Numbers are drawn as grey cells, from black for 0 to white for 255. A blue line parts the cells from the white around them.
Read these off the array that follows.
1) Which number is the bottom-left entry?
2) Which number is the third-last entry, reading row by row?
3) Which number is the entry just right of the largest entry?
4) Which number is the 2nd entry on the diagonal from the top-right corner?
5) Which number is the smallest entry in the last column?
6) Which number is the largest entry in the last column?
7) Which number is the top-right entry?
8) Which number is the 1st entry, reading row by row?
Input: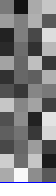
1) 170
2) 248
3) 141
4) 176
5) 27
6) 227
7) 198
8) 121

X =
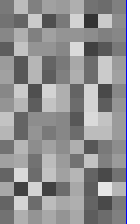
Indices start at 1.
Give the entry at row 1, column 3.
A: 128
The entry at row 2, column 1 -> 114
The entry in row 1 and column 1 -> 121
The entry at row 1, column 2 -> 188
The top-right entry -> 128
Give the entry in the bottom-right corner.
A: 128
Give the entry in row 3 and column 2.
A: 175
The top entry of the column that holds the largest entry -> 108
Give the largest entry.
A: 230
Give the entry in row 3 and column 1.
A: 135
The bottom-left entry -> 114
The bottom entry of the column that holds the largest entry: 108
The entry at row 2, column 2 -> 100
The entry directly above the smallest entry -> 114
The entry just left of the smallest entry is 211
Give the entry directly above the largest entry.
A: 73
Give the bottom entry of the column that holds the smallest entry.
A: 93
